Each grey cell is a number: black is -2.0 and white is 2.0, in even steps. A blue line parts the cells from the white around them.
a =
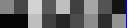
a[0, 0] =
0.1
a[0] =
[0.1, -0.9, 1.3, -0.6, 1.0, -1.0, 0.6, -0.7, -1.7]
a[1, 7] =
-1.3
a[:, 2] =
[1.3, 1.0]

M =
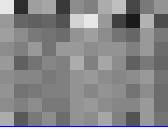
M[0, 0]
1.6
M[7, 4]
-0.1
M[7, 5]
0.3
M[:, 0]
[1.6, 0.4, 0.5, 0.2, 0.4, 0.2, 0.3, 0.2, 0.7]
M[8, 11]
-0.2
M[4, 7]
0.6
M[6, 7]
0.3
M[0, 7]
0.7
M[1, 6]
1.6
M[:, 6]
[0.0, 1.6, 0.5, 0.2, 0.0, 0.4, 0.1, 0.4, 0.2]
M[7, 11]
-0.3
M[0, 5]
0.2
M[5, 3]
-0.1
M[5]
[0.2, 0.1, 0.1, -0.1, 0.0, 0.3, 0.4, 0.2, 0.1, 0.2, 0.4, -0.2]
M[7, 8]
0.1
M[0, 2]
0.5
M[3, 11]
-0.3
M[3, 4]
0.4
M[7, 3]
-0.1
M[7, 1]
0.0
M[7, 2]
0.2
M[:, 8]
[1.0, -1.0, -0.2, 0.3, 0.2, 0.1, 0.2, 0.1, 0.0]
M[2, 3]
-0.2
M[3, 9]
0.0
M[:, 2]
[0.5, -0.5, -0.1, 0.4, -0.2, 0.1, -0.1, 0.2, -0.1]
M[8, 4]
-0.3

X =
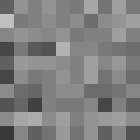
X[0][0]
-0.5
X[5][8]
0.2
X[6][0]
0.2
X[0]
[-0.5, 0.3, 0.0, 0.3, 0.0, -0.1, 0.6, -0.2, 0.5, -0.1]
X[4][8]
0.4
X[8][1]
0.6
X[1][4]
0.0
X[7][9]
-0.5
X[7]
[-0.7, -0.4, -1.0, 0.0, -0.1, -0.1, 0.1, -0.9, 0.0, -0.5]
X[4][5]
0.0
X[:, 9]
[-0.1, 0.5, 0.0, -0.3, -0.1, -0.3, 0.1, -0.5, 0.2, -0.7]
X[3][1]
-0.1
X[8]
[0.2, 0.6, 0.7, 0.2, 0.5, 0.0, 0.3, 0.4, 0.5, 0.2]
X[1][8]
0.3
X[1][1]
-0.1
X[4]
[-0.5, 0.4, 0.3, 0.3, 0.2, 0.0, 0.5, 0.1, 0.4, -0.1]
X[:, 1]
[0.3, -0.1, 0.3, -0.1, 0.4, 0.2, -0.3, -0.4, 0.6, 0.1]
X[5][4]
0.3
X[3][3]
-0.7
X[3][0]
-0.9
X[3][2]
-0.6
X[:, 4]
[0.0, 0.0, 0.3, 0.8, 0.2, 0.3, 0.2, -0.1, 0.5, 0.4]

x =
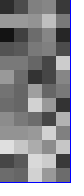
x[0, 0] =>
-1.3
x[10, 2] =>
0.7
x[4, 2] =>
-0.4
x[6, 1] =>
-0.4
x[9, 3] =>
1.3
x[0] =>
[-1.3, -0.8, 0.0, 0.1, -1.1]
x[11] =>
[-0.9, -0.6, 1.4, 1.2, -1.1]
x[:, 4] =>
[-1.1, -0.1, -1.4, -0.8, 1.2, 0.1, -0.1, -1.2, 0.8, 0.0, 1.1, -1.1, -0.3]
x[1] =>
[0.4, 0.4, 0.3, 1.0, -0.1]
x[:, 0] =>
[-1.3, 0.4, -1.7, -0.7, -0.1, 0.4, -0.2, -0.3, 0.2, 0.3, 1.5, -0.9, -0.3]
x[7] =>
[-0.3, -0.4, 1.3, 0.4, -1.2]
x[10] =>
[1.5, 1.1, 0.7, 0.2, 1.1]
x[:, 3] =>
[0.1, 1.0, 0.1, 0.0, -0.9, -0.9, -0.4, 0.4, -0.9, 1.3, 0.2, 1.2, 0.4]
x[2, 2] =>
-0.3
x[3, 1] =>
-0.6
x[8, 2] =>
-0.3

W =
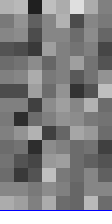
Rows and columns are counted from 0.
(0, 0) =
0.8
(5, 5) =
-0.6
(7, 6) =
0.8
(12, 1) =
-1.1
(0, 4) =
0.7
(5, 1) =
0.1
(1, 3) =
0.1
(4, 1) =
-0.2
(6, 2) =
0.5
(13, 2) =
-0.1
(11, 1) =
-0.7
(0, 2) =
-1.5
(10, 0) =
-0.3
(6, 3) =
-0.3
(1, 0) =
-0.1
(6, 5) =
-1.2
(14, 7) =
-0.3
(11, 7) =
-0.7
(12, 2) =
-0.7
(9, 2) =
0.8
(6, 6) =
-0.7
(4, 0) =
-0.3
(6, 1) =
-0.8
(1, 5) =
-0.8
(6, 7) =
1.0
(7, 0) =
0.0
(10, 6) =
-0.2
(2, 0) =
0.1
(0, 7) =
0.0
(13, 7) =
0.1
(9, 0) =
0.0
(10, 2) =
-1.3
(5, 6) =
-0.2
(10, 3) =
0.2
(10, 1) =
-0.2

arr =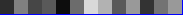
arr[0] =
-1.3
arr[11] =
-0.2
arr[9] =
0.4
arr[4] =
-1.8

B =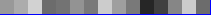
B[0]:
0.4
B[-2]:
1.2
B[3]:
-0.3
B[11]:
-1.0

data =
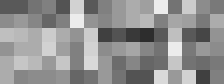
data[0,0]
-0.6
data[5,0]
0.7
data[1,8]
0.4
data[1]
[0.2, 0.4, 0.1, -0.4, 0.0, 1.7, 0.3, 0.1, 0.4, 0.7, 0.9, 0.0, 0.6, 0.5, -0.1, 0.7]
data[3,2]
0.7
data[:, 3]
[0.0, -0.4, 1.2, 1.3, 0.4, 0.2]
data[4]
[0.7, 1.1, 0.9, 0.4, 1.1, 0.0, 1.4, 0.4, -0.3, 0.1, -0.4, -0.3, 1.1, -0.2, -0.3, -0.1]
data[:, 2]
[-0.2, 0.1, 0.7, 0.7, 0.9, 0.2]
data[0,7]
0.0
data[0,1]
-0.6
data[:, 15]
[-0.1, 0.7, 0.3, 0.2, -0.1, 0.0]
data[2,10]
-1.3
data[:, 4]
[-0.7, 0.0, 0.7, 0.5, 1.1, 0.3]
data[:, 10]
[0.5, 0.9, -1.3, 0.1, -0.4, -0.7]
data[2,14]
-0.9
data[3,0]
0.3
